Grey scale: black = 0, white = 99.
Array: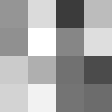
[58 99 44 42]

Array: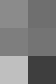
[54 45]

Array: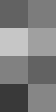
[38 62]

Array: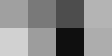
[62 61]

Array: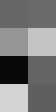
[40 76]

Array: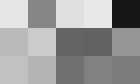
[89 79 44]
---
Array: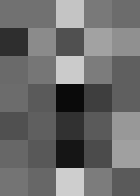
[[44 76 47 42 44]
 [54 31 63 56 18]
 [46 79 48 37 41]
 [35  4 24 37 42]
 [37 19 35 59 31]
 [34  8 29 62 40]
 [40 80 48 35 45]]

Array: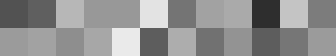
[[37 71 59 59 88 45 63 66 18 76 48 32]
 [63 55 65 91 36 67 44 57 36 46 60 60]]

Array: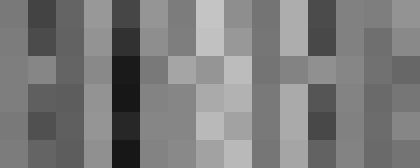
[[26 39 59 27 58 48 76 55 45 67 29 50 49 57 47]
 [29 38 57 19 55 49 75 59 46 67 28 50 43 53 48]
 [52 39 53 10 47 64 58 73 45 51 56 52 44 40 49]
 [37 36 57  9 51 52 66 69 47 66 33 51 41 46 49]
 [31 37 58 15 52 52 72 63 47 66 28 50 42 52 47]
 [39 36 56  9 51 53 63 72 46 64 38 51 41 45 48]]

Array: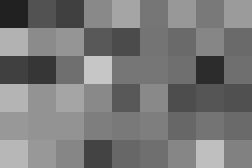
[[32 25 53 64 46 59 47 60 13]
 [54 58 34 29 45 41 52 41 69]
 [21 43 77 46 46 43 17 43 25]
 [57 64 53 34 53 30 33 31 70]
 [57 57 49 47 49 40 45 41 59]
 [59 52 26 40 43 52 74 50 71]]

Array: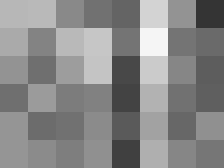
[[72 53 44 39 82 57 20 71]
 [51 72 77 45 95 45 41 66]
 [43 61 76 28 79 52 36 57]
 [60 48 50 26 69 44 37 43]
 [42 44 54 35 63 40 56 58]
 [54 49 56 25 68 52 46 58]]

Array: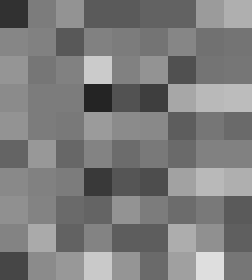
[[48 57 35 35 38 38 60 68 19]
 [50 34 50 48 45 52 44 45 52]
 [46 50 79 50 57 31 45 46 58]
 [48 48 14 32 24 65 72 73 54]
 [48 47 60 54 53 36 46 41 57]
 [59 40 51 42 47 41 50 50 39]
 [50 48 22 33 30 63 72 68 53]
 [51 41 39 57 48 42 47 35 56]
 [66 38 51 36 36 67 56 37 51]
 [54 59 78 58 41 62 86 46 27]]

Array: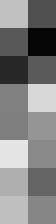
[[31 75]
 [ 2 34]
 [35 15]
 [84 50]
 [58 49]
 [53 89]
 [39 68]
 [52 74]]
